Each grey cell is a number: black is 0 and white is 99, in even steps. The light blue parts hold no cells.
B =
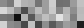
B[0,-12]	54
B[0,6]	61
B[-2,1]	43
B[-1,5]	27
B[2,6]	74
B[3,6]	55
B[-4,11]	75
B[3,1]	54
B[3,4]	75
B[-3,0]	83
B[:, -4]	[43, 52, 88, 48]
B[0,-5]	80
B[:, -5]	[80, 78, 66, 35]
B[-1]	[81, 54, 51, 28, 75, 27, 55, 35, 48, 61, 56, 12]
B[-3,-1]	72

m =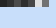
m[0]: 14
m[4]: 27
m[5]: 87

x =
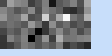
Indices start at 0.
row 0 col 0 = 29
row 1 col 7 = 44
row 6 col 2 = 35
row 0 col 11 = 31
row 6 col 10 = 30
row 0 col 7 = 8
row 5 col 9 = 45
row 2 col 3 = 64
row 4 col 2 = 33
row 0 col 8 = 34
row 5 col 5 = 33
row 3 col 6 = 22
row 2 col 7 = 39
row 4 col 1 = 39
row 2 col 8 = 66
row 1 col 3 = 40
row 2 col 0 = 58
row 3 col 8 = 35
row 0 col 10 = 50
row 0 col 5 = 33
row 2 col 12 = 69
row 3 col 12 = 29
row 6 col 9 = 20
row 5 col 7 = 24
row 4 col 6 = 21
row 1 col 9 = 20
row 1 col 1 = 43
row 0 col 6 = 49
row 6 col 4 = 42

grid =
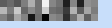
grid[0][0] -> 36
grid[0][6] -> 94
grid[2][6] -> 2
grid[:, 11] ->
[13, 36, 67]
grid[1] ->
[71, 48, 78, 40, 53, 44, 80, 43, 40, 23, 69, 36, 64, 48]
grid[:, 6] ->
[94, 80, 2]
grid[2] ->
[50, 38, 65, 51, 8, 42, 2, 53, 49, 18, 44, 67, 37, 55]
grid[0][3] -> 49
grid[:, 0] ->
[36, 71, 50]

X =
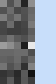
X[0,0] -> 55
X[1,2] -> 28
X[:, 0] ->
[55, 32, 49, 28, 27, 35, 61, 40, 38, 45, 20, 22]
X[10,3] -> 35
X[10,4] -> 7
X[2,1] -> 36
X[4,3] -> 26
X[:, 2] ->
[46, 28, 45, 24, 24, 35, 45, 42, 41, 38, 16, 18]
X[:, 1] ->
[32, 42, 36, 42, 24, 44, 55, 40, 36, 32, 24, 35]
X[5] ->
[35, 44, 35, 31, 40]
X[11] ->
[22, 35, 18, 34, 23]
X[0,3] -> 14

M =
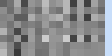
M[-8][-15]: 38
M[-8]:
[38, 45, 66, 28, 58, 53, 73, 56, 60, 71, 25, 63, 25, 63, 47]
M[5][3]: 27
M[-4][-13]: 27
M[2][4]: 67
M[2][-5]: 30
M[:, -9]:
[73, 67, 58, 60, 52, 79, 46, 45]
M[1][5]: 43
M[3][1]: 45
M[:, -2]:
[63, 53, 67, 51, 56, 65, 54, 54]
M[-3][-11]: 61
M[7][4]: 59
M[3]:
[53, 45, 57, 46, 50, 46, 60, 49, 46, 63, 49, 56, 51, 51, 44]
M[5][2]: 59
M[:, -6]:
[71, 71, 53, 63, 55, 79, 47, 47]
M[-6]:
[51, 53, 36, 36, 67, 54, 58, 65, 70, 53, 30, 60, 24, 67, 61]
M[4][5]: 43
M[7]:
[72, 52, 22, 55, 59, 44, 45, 59, 53, 47, 57, 56, 54, 54, 55]
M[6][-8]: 57
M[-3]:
[48, 42, 59, 27, 61, 47, 79, 58, 58, 79, 26, 70, 28, 65, 45]
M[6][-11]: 57
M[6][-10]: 47
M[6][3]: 53
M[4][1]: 49

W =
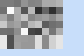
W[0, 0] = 48
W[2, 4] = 52
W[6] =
[90, 31, 62, 59, 59, 86, 54, 81, 89]
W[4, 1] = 43
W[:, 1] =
[48, 98, 50, 59, 43, 31, 31]
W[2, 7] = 54
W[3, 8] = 46
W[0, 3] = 57
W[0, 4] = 51
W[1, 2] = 67
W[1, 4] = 72
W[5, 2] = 61
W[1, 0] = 44
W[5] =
[90, 31, 61, 60, 59, 86, 54, 81, 89]
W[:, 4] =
[51, 72, 52, 71, 27, 59, 59]
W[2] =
[65, 50, 66, 76, 52, 58, 61, 54, 65]
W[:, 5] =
[52, 18, 58, 76, 24, 86, 86]

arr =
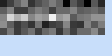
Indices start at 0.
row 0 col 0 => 13
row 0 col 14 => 15
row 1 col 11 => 36
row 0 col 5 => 31
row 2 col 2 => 68
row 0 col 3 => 51
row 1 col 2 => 24
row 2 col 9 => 65
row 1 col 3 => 24
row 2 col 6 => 58
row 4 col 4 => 44
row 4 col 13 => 53
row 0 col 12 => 0
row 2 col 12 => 48
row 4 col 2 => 23
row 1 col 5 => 48
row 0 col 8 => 38
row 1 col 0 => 37
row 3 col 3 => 31
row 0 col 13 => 34
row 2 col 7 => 93
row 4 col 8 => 21
